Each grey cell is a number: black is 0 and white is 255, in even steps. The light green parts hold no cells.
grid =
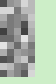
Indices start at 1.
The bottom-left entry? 95
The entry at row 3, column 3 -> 135
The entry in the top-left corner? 81
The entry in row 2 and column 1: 214
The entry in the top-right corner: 185
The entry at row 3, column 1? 173
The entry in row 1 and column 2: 147
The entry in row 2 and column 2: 214
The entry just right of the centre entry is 226
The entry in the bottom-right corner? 214
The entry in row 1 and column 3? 160
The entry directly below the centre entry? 108

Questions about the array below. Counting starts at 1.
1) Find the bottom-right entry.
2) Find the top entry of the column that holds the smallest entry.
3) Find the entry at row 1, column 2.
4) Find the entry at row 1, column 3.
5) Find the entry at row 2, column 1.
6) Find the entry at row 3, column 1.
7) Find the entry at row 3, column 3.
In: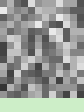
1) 67
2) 133
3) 178
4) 106
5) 233
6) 94
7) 164

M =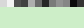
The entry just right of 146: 134
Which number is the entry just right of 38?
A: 122

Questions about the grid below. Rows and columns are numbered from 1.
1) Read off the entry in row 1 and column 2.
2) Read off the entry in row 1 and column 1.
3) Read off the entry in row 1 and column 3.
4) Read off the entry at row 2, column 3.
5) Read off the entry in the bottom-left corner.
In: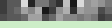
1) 89
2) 61
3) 89
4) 105
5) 76

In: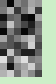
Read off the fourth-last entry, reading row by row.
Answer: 111
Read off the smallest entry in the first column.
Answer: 7
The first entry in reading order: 111
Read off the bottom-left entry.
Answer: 178
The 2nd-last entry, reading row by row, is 138
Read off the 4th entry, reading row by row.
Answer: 111
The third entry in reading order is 138
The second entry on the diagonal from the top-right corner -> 178
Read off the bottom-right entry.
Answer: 71
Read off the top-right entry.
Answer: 151
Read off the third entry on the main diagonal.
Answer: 111
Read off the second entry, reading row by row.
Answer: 7
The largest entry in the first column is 221
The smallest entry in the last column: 56

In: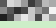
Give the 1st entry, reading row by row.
88
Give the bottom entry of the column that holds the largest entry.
154
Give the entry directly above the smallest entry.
139
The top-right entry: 170
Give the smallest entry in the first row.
60
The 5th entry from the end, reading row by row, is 230

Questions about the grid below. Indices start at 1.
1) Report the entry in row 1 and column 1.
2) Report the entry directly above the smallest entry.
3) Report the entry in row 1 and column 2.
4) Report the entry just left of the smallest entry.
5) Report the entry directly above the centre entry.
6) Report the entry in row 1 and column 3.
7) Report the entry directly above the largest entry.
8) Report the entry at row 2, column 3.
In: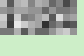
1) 188
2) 188
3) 89
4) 163
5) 148
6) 176
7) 203
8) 163

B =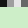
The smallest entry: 19
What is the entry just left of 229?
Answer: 158

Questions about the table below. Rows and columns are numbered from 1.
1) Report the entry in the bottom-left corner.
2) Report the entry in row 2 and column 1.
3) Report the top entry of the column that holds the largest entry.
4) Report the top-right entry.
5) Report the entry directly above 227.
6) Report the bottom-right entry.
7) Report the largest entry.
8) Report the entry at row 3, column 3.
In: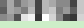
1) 137
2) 94
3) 183
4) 199
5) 125
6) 211
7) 255
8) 81

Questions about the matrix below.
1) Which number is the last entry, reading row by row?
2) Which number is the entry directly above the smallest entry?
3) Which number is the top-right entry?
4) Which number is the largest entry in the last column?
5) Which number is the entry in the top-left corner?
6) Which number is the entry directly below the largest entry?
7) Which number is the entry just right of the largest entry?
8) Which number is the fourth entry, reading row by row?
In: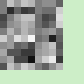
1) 181
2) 57
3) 98
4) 221
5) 126
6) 70
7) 111
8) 194

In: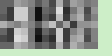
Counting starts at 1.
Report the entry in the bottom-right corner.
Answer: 118
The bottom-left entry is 102
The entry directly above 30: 88
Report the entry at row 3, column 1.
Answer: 88
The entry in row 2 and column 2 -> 59
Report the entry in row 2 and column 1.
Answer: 102
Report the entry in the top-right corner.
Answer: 130
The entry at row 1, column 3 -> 160
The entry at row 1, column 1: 102
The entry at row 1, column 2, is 102

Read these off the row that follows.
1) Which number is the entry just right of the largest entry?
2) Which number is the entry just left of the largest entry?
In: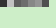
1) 94
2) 49

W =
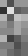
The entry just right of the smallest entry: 224
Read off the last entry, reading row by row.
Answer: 108
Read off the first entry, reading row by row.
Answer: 165
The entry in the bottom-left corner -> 136
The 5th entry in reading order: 49
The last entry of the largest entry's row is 108
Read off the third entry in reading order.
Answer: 149
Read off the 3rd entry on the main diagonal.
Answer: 194
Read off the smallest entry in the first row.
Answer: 79
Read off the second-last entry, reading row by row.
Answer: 93

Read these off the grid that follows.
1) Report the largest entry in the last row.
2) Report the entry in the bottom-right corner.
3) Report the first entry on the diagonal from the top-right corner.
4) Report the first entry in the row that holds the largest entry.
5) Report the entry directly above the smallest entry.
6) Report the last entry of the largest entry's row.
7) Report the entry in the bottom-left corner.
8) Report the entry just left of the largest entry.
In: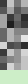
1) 212
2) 196
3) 180
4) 104
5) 59
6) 227
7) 75
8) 148

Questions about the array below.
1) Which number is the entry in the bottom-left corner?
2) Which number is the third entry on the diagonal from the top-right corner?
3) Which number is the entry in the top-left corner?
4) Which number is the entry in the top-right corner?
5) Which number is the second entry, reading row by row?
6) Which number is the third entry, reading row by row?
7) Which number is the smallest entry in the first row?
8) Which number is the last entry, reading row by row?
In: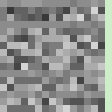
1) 186
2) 98
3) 155
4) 140
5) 140
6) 140
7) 124
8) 82
